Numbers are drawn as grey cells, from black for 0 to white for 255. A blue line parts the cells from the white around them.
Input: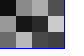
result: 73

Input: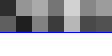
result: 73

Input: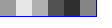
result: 47

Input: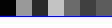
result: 64

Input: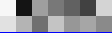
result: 166

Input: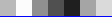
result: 165

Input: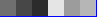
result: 156
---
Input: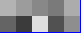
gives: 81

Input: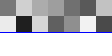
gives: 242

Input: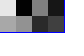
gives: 42

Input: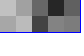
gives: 131

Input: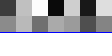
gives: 79

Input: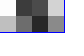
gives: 39

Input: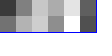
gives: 255

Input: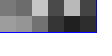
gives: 32
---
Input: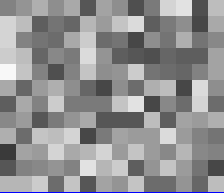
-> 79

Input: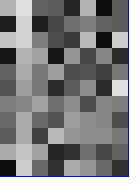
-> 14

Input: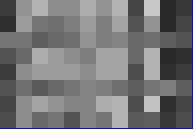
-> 40

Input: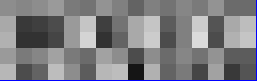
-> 107

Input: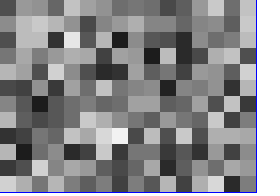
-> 110

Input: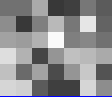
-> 119

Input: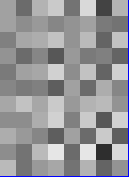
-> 67

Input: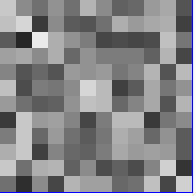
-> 168
